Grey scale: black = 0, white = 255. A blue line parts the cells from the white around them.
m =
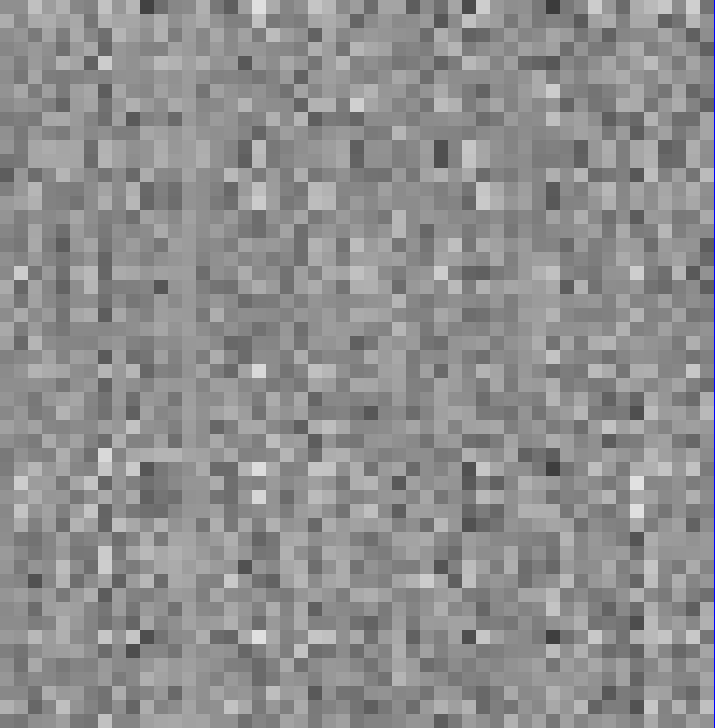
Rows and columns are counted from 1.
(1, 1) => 143
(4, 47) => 127
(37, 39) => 174
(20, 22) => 159
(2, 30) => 141
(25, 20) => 133
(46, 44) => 150
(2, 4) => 173
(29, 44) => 98
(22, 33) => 144
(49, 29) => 181
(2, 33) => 139
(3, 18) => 161
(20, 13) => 158
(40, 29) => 147
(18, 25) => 114
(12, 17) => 132
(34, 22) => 132
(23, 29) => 137
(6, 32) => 152
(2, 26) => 101
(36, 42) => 129
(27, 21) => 116
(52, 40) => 119
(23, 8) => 93
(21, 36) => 154
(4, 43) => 122
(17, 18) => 121
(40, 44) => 149
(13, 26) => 123
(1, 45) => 107
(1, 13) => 135
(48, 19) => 106
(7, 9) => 167
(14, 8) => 163
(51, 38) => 149
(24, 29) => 182
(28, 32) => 165
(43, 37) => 130
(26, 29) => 168

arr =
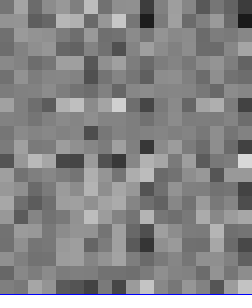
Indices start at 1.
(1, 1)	117
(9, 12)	127
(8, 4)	92
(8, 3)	110
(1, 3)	107
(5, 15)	139
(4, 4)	150
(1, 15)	88
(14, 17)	117
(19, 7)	133
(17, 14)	124
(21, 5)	90
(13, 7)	175
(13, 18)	153
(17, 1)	114
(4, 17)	135
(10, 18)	130
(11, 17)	107
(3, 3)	147
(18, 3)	117
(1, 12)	129
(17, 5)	140
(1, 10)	144
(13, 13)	114
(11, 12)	139
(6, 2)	146
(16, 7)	189
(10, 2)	138
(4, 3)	143
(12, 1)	84
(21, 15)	130
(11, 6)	144
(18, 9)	160
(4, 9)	80
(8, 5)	177
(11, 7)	134

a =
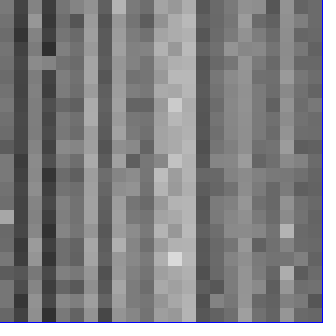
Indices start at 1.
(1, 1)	121
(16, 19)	122
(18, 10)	133
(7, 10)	126
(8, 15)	87
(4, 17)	148
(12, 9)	161
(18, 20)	112
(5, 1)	112
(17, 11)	121
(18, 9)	176
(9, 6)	112
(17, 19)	134
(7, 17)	134
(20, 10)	129
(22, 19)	104
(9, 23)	108
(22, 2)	54
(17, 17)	138
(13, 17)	131
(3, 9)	156
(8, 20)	97
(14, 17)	114
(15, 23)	105
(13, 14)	179
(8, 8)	98
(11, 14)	184
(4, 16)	112
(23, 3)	143
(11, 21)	156
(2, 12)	146
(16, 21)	139
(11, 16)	117
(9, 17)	135
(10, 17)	134
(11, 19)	112
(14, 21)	123
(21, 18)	148

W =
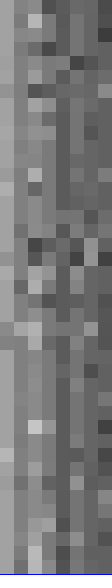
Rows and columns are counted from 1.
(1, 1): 162
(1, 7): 102
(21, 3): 173
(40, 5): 77
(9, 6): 116
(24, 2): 165
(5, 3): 138
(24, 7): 147
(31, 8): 65
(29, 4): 122
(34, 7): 97
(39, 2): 134
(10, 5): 91
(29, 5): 91
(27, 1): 162
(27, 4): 122
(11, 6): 116
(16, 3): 138
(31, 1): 162
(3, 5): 91
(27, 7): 78
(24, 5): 116
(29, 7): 101
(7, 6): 106
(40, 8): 97
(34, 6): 116
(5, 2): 128
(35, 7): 93
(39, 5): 103
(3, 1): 162
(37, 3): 138
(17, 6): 124
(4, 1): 162
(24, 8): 85
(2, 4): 122
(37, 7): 101
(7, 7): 103
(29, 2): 132

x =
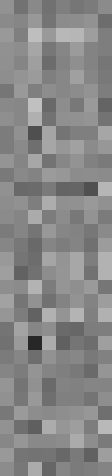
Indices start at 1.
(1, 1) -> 146
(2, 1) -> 138
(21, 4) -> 124
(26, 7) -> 121
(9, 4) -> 114
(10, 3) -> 79
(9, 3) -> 176
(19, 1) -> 153
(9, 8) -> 115
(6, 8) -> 121
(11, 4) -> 166
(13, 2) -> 137
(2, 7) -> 146
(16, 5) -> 140
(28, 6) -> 129
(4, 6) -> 155
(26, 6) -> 135
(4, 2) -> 141
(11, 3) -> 111
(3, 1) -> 153
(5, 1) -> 144
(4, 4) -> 119
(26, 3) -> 110
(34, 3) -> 171
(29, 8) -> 142
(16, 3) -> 171
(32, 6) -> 171
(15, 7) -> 153
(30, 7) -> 151
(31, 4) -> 172
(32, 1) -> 135
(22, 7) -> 131
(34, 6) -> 123
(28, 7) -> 133
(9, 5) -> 144
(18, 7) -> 112
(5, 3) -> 159
